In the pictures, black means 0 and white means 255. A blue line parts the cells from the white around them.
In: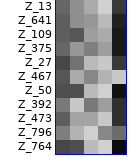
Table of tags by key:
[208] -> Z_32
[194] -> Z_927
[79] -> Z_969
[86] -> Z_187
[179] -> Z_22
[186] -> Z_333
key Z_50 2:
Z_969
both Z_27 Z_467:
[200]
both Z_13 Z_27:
[56]

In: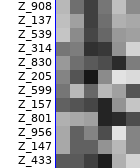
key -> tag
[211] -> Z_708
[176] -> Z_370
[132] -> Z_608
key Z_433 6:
Z_708
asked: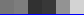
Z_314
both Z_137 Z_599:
[160]
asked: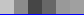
Z_539

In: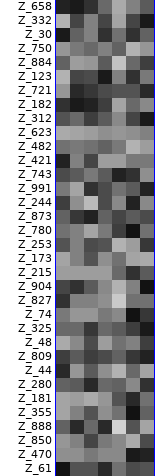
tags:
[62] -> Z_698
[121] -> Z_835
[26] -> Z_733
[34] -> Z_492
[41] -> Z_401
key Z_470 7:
Z_492
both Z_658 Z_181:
[170]
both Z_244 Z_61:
[75]
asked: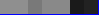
Z_470
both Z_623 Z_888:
[164]

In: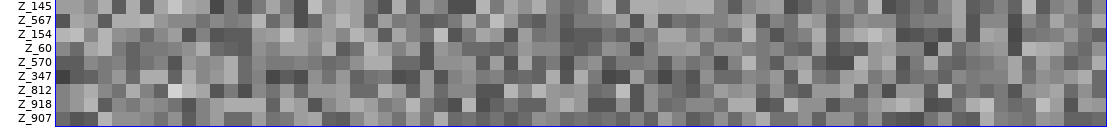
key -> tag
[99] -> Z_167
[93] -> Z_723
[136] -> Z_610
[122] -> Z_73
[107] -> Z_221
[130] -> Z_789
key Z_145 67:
Z_221
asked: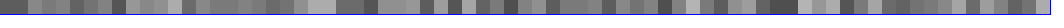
Z_570
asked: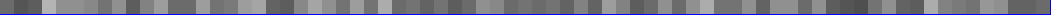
Z_907

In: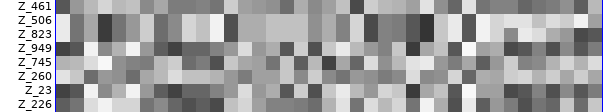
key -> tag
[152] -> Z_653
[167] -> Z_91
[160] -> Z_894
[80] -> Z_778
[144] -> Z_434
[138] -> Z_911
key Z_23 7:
Z_653
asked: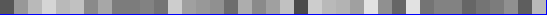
Z_461
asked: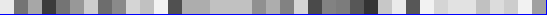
Z_506
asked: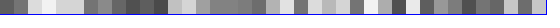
Z_226
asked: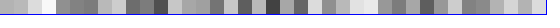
Z_745
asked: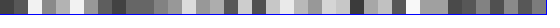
Z_23

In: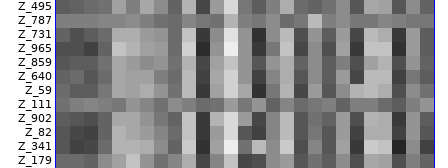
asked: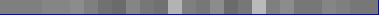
Z_787
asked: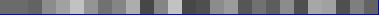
Z_179
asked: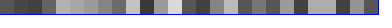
Z_82
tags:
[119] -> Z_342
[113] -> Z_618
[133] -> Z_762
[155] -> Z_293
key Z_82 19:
Z_342

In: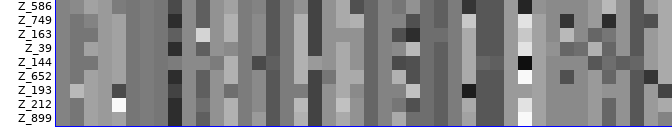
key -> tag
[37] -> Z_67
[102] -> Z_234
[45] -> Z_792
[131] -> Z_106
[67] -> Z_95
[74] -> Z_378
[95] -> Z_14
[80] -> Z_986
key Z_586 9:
Z_378
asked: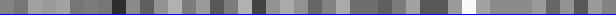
Z_899
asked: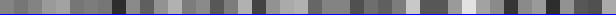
Z_749
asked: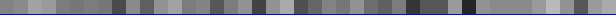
Z_586

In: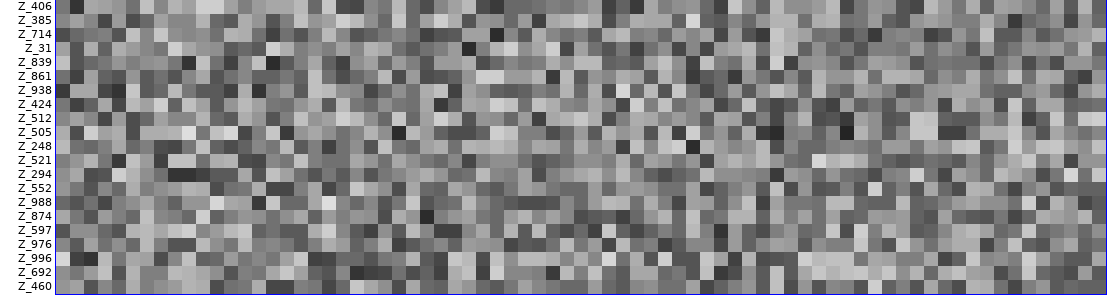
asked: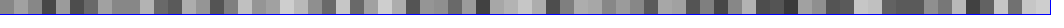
Z_512
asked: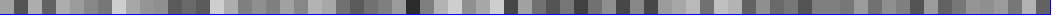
Z_31

